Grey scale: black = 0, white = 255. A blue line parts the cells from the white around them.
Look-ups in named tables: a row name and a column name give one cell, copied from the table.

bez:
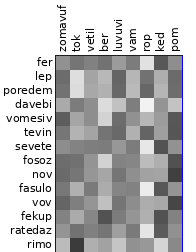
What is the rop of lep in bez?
114
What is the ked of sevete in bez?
83
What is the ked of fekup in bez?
82
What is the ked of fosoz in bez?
175
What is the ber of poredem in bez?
177
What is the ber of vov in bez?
192
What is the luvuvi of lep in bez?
101
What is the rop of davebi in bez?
242
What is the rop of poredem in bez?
103
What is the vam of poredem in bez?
186
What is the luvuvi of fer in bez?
155
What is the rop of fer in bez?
225
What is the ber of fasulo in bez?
172
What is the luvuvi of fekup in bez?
124

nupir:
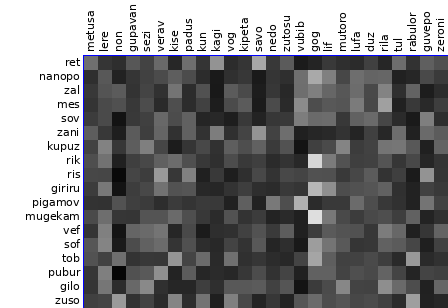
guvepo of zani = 106
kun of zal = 81
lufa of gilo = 67
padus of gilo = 38
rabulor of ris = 27
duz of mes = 72
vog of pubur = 39
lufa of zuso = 71
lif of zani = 41

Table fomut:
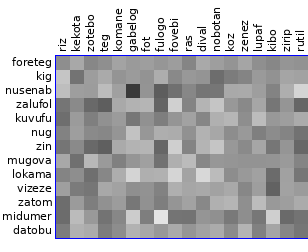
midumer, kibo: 207
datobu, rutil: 118
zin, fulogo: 102
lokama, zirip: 161
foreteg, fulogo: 150
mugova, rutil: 132
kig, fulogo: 173
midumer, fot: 126
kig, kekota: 115
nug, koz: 141
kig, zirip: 165
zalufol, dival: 180
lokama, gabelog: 212
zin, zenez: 138
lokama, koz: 141

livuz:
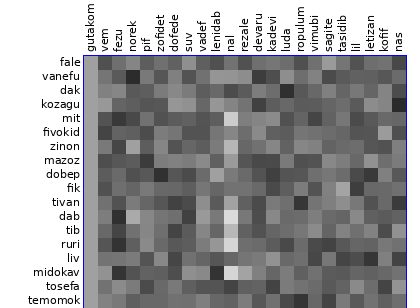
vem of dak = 129
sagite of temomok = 68
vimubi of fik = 83
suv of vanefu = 83
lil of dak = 120
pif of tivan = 102
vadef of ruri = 124
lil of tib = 112
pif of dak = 94
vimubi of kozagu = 92
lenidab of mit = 94
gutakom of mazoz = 160
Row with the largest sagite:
fale

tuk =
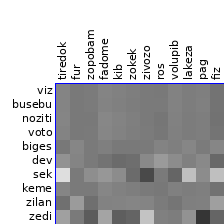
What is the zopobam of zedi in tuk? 92
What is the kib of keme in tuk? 129
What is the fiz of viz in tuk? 115
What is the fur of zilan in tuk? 155
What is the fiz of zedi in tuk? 101
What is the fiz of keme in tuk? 114
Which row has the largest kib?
sek

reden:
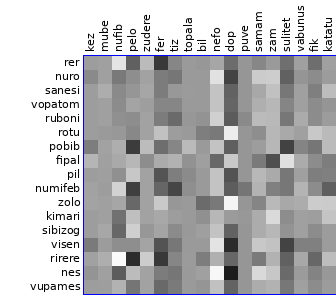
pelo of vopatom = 164
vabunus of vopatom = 160
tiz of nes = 118
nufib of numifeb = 210
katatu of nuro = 156
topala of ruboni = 151
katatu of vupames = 156
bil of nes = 160
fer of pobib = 110
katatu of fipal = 125
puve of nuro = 150
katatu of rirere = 189
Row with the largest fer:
zolo

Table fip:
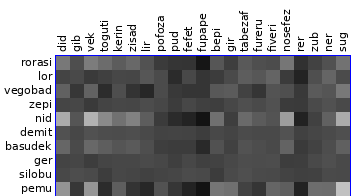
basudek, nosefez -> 99
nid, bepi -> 112
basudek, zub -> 66
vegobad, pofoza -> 75
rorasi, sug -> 114
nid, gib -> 85
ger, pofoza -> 71
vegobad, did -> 97
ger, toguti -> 69
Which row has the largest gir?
pemu

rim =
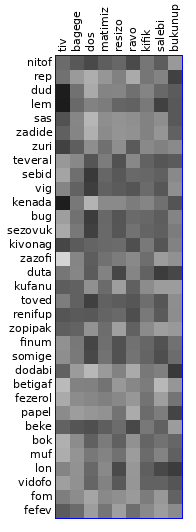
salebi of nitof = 93
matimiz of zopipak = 109
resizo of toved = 92
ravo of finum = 113
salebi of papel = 125
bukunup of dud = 91
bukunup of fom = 98
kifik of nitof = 118
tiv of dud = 29
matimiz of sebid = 102
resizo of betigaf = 152
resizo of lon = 74
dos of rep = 174
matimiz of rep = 150
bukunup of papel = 68
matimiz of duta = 130

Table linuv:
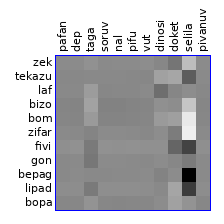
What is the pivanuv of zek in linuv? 139
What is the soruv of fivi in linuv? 145
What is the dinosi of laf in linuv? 110
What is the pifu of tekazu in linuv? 136
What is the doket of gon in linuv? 135
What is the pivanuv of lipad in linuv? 141
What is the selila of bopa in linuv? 147

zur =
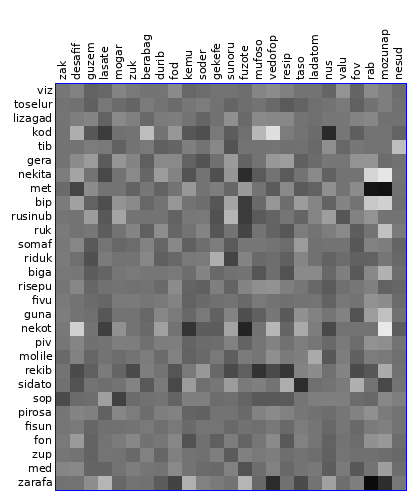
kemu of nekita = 83
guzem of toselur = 96
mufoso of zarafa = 104
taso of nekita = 115
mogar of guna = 115
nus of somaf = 115
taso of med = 115
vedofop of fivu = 115
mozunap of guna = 193
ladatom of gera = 107
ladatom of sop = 126
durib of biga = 118
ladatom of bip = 133
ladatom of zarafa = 115
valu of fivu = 120
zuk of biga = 121

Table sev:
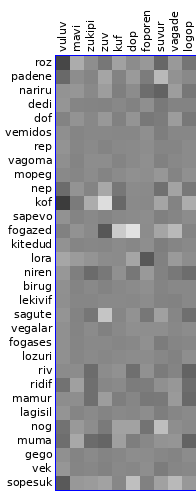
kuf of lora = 139
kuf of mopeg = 139
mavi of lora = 155
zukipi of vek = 135
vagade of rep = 133
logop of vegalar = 140
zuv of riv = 140
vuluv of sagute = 148
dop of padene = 154
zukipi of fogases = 137
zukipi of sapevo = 137
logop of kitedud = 137
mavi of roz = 172
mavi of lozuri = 134

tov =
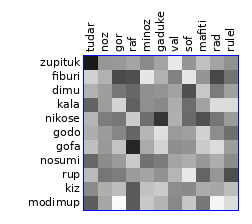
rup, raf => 155
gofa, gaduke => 210
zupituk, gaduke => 164
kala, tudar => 99
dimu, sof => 79
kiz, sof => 138
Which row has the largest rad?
modimup

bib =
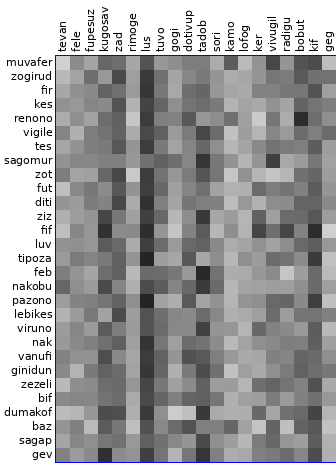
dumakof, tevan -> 187
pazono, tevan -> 157
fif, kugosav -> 50
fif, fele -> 135
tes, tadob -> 103
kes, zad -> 82
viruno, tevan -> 156
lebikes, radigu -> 157
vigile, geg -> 107
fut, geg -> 149

